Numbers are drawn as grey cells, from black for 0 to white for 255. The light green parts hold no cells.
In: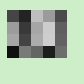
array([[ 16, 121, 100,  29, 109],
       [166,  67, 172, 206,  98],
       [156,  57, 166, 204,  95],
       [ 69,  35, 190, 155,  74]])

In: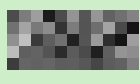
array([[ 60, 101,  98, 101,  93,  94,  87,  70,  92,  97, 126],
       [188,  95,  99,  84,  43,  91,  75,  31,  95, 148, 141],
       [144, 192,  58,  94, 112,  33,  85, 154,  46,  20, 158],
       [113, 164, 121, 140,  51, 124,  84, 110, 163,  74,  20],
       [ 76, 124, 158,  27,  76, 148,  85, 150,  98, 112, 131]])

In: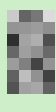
array([[ 83, 161, 167,  98],
       [ 97, 190, 145,  65],
       [156, 128,  67, 147],
       [103, 159, 145, 105],
       [ 47, 163, 175,  79],
       [148, 150, 156, 143],
       [202, 100, 119, 219]])

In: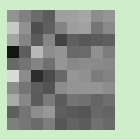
array([[126, 118, 107, 125,  86,  99,  92, 113, 105],
       [ 94, 116, 141, 151,  94,  89,  85, 104, 100],
       [170, 135,  91, 122,  91, 116, 112, 101, 110],
       [141, 117,  93,  82, 140, 148, 148, 148, 141],
       [218, 139,  45,  75, 104, 149, 145, 124, 131],
       [104, 116, 132, 112, 149, 136, 140, 138, 136],
       [ 20,  93, 184, 141, 148, 105, 107, 144, 124],
       [165, 132,  91, 133,  66,  95,  87,  91,  95],
       [200, 145,  78,  95, 132, 157, 161, 117, 137],
       [147, 128, 107,  92, 159, 160, 166, 141, 148]])

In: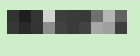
array([[ 55,  42,  52, 141,  65,  58,  67, 167, 159,  63],
       [ 51,  31,  53, 211,  62,  59,  57, 112, 181,  97]])

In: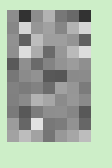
array([[162, 189, 162, 117, 152, 166, 189],
       [156, 102, 226, 120, 124, 146, 102],
       [122,  88, 124, 142, 143, 134,  88],
       [128, 138, 179, 166, 139, 151, 138],
       [129, 123, 130, 108, 161, 150, 123],
       [119, 139, 146,  88,  86, 138, 139],
       [ 89, 143, 106, 131, 147, 156, 143],
       [143, 221, 172, 106, 151, 186, 221],
       [145,  96, 189, 158, 158, 148,  96],
       [135, 214, 150, 161, 134, 179, 214],
       [141,  50, 141, 178, 119, 105,  50]])

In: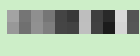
array([[152, 112, 145, 126,  69,  66, 191,  65,  27, 213,  86],
       [163, 117, 143, 118,  68,  56, 190,  63,  41, 217,  84]])

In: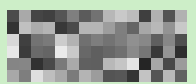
array([[168, 126, 223, 190, 168, 123, 180, 156,  84,  87,  53, 195,  85,
        185,  97],
       [133, 134,  49,  73, 122, 170,  96,  95, 184, 197, 229,  37, 167,
         72, 155],
       [231,  59, 106, 101, 234, 201, 104,  95, 103, 112, 138, 118,  57,
        149,  46],
       [215,  64, 115, 122, 204, 178, 112, 126, 115, 126, 144, 136,  95,
        135,  79],
       [ 51, 192, 171, 180,  56,  74, 181, 181, 157, 127, 100, 167, 184,
        147, 200],
       [ 75, 169,  69,  64,  85, 127,  91, 114, 183, 201, 188,  63, 177,
         83, 177]])

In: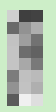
array([[ 91, 240, 222],
       [146, 194, 175],
       [124, 192, 186],
       [196, 168, 121],
       [196, 109,  98],
       [194, 158, 114],
       [106, 146, 174],
       [208,  63,  66]])
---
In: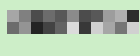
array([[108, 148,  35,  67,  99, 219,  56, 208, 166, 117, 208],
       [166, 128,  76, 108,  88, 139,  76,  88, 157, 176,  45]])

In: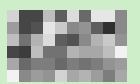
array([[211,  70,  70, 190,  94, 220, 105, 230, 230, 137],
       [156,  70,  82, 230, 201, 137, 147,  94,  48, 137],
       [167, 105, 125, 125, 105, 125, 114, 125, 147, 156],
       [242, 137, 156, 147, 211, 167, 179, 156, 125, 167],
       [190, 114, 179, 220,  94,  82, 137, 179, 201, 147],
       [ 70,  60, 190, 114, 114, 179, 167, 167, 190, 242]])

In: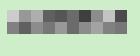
array([[129,  96, 140, 119, 152, 107, 140, 163, 129, 119],
       [204, 152, 174,  96,  86, 107,  63, 140, 195,  75]])

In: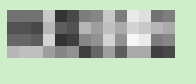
array([[ 82,  82,  72, 182,  93,  82, 182, 158, 191, 170, 211, 200, 182,
        170],
       [102, 102,  93, 211,  51,  63, 134, 146, 211, 146, 246, 234, 125,
        134],
       [114, 114, 114, 200,  51,  72, 125, 134, 200, 125, 234, 223, 114,
        125],
       [182, 191, 191, 158, 134, 146,  63, 102, 158,  93, 170, 170,  63,
         72]])

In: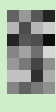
array([[193, 193,  48, 172],
       [152, 121,  68, 143],
       [ 36,  87,  77,  15],
       [ 98, 152,  87,  36],
       [133, 162, 110, 214],
       [133,  98, 121, 143],
       [181,  77, 181, 205]])

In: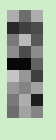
array([[121, 173,  29],
       [196, 151,  64],
       [ 41,  64,  76],
       [121, 185,  88],
       [  8,   8,  97],
       [109, 162, 132],
       [141,  76, 141],
       [151, 132, 162],
       [173, 109, 173]])

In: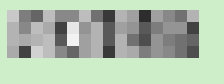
array([[200, 125, 101, 189, 136, 136, 189, 113,  57, 179, 160,  45, 160,
        136, 113, 179],
       [179, 170, 179, 189,  89, 242, 160, 179,  89, 179, 113,  78, 148,
        125, 113, 101],
       [179, 136, 189, 170,  66, 231, 148, 179,  89, 160, 148,  89, 125,
        148, 148,  66],
       [170,  66, 209, 189, 136, 101, 160, 179,  57, 179, 170, 125, 148,
        136, 113,  78]])
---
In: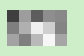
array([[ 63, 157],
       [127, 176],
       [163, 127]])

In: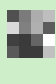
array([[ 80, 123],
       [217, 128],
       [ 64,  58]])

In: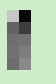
array([[198,   9],
       [ 99,  60],
       [111, 115]])

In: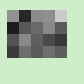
array([[146,  39],
       [ 29,  88],
       [ 83, 136]])

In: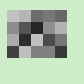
array([[194, 181],
       [141,  85],
       [171,  44]])

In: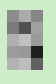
array([[140, 170],
       [122,  81],
       [175, 192]])

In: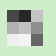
array([[ 70,  39],
       [178, 193],
       [239, 243]])

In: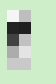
array([[245, 190],
       [ 35,  31],
       [ 66, 193]])
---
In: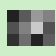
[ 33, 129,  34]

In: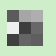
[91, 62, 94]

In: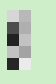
[214, 175]

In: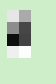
[230,  70]

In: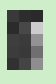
[ 57,  72, 147]

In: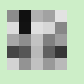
[140,  18, 194,  96, 185]

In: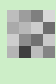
[189, 184, 112, 132]

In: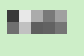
[ 58, 193]
